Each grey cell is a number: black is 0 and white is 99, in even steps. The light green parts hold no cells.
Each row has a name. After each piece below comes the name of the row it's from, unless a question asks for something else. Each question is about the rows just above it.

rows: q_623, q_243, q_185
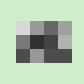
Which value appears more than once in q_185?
[30]
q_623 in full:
[84 59 40 62]
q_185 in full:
[30 59 30 30]
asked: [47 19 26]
q_243
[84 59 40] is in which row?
q_623

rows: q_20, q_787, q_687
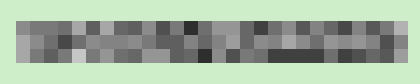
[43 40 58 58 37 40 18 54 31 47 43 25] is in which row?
q_687
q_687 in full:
[65 47 37 47 77 47 58 43 40 58 58 37 40 18 54 31 47 43 25 25 25 25 43 25
 31 40 34 61]
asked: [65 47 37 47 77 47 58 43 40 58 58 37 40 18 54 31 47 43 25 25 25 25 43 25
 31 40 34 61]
q_687
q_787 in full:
[65 54 43 28 43 54 51 51 54 47 37 37 51 40 51 61 40 54 51 65 54 43 58 54
 58 51 31 51]
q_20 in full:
[54 47 47 43 65 37 65 40 37 54 31 47 18 43 58 58 40 25 43 54 34 51 40 28
 51 34 47 69]

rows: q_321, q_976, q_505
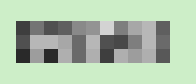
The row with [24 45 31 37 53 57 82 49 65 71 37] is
q_321
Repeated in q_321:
[37]
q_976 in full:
[31 71 71 65 41 71 31 28 49 71 41]
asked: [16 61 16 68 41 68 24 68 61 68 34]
q_505

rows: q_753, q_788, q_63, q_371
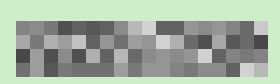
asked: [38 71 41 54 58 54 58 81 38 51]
q_63
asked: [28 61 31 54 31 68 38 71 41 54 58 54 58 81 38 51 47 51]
q_63
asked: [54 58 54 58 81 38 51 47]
q_63
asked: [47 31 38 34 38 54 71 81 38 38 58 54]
q_753
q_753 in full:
[51 54 47 31 38 34 38 54 71 81 38 38 58 54 58 51 41 78]

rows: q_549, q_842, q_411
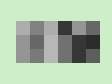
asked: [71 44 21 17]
q_842
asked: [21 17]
q_842
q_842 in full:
[58 40 71 44 21 17]
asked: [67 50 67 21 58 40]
q_549
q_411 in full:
[58 47 71 44 21 36]
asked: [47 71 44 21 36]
q_411

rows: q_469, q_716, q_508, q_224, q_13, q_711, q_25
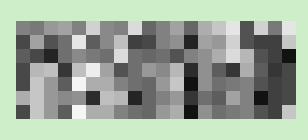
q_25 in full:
[28 77 59 36 95 67 67 50 43 40 59 67  7 56 43 47 50 32 25 77]
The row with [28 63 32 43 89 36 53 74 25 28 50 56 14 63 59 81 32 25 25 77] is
q_716
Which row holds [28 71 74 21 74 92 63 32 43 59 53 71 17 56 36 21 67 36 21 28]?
q_224
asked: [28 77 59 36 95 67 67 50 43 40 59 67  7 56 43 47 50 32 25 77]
q_25

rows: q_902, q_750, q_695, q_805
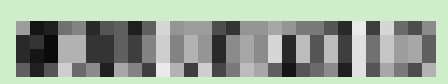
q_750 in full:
[16 20  4 69 69 20 20 37 24 51 80 51 69 58 16 54 65 54 83 16 73 33 73 24
 87 44 77 61 65 37]

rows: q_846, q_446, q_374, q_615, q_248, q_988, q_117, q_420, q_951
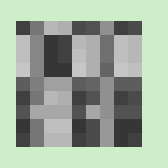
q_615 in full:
[77 52 21 21 77 68 39 77 74]
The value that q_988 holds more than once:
[25]

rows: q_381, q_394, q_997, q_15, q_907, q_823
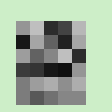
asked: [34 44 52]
q_823
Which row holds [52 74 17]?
q_997
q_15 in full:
[23 20  9  6 58]
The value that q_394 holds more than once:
[64]
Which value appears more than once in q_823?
[52]
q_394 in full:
[ 9 64 38 13 64]

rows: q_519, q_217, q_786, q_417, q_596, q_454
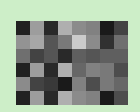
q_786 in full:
[43 26 33 16 37 33 37 37]
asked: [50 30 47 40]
q_596

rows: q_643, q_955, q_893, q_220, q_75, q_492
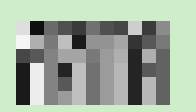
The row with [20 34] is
q_955
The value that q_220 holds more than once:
[14]
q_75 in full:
[10 92 51 34 74 44 60 71 14 71 38]
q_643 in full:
[86  6 41 31 23 44 31 27 80 23 54]
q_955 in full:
[95 68 47 74 10 57 57 64 20 34 47]

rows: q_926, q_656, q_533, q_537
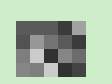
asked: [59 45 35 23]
q_656
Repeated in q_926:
[35]
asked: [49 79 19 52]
q_533

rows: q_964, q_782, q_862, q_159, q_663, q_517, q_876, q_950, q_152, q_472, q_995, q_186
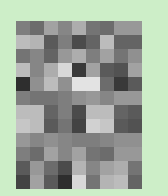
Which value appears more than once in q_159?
[63]
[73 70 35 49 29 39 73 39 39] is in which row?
q_782

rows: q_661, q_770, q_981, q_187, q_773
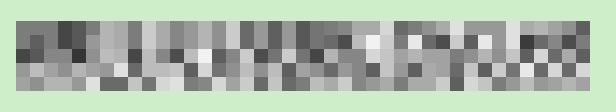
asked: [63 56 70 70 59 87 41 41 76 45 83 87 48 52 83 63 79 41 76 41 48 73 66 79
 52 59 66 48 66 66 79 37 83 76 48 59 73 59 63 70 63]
q_773
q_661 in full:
[48 48 48 27 34 48 70 66 48 79 66 52 59 70 56 79 41 59 37 59 34 45 48 52
 66 66 83 41 48 56 66 87 59 59 59 87 66 70 63 56 37]
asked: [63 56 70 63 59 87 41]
q_187

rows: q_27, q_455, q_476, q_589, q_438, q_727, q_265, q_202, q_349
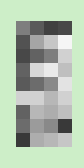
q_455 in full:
[32 64 77 95]
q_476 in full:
[28 38 49 81]
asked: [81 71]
q_727
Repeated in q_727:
[81]
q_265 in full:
[38 71 67 74]

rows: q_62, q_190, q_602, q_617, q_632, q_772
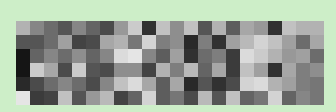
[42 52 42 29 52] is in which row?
q_632
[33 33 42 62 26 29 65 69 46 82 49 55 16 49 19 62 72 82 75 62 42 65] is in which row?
q_190
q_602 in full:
[ 8 39 52 42 55 39 52 85 89 52 36 62 19 42 49 23 85 79 69 59 62 42]

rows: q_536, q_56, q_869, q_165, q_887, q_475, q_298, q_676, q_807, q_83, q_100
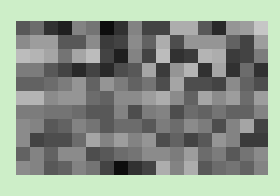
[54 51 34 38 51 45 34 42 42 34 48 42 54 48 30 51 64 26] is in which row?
q_676
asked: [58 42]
q_475
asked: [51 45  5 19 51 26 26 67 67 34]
q_536
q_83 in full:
[38 51 38 54 54 30 34 42 45 54 54 48 61 42 48 34 45 54]

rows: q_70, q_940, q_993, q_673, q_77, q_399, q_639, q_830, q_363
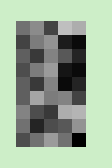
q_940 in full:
[26 48 57 11  4]
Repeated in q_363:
[44]

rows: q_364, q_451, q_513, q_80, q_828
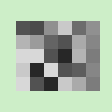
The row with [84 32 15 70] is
q_513
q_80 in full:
[78 15 84 32 36 52]
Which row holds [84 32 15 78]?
q_828
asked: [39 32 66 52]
q_451
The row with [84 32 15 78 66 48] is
q_828
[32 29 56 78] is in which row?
q_364

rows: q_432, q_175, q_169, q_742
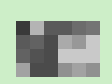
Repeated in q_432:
[35]
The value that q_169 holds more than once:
[78]
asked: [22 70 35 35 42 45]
q_432
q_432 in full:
[22 70 35 35 42 45]

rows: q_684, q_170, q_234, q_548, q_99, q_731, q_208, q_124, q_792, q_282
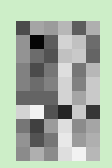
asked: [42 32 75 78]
q_234
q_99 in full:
[50 42 50 82 50 78]
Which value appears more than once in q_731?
[39]
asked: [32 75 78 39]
q_234

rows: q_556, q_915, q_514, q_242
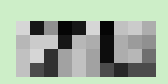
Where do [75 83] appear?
q_514
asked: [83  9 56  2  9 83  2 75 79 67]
q_556
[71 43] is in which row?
q_514
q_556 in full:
[83  9 56  2  9 83  2 75 79 67]
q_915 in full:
[71 79 79  9 71 67  5 67 60 56]
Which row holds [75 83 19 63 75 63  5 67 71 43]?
q_514

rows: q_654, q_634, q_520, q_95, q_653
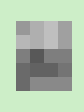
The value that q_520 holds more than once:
[49]
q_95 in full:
[41 38 38 45]
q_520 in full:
[49 34 49 49]
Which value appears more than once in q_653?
[53]
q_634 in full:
[71 68 74 62]

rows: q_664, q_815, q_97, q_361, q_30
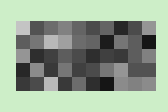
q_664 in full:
[76 32 42 50 39 29 39 15 29 58]
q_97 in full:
[58 18 25 36 29 18 25 22 36 50]

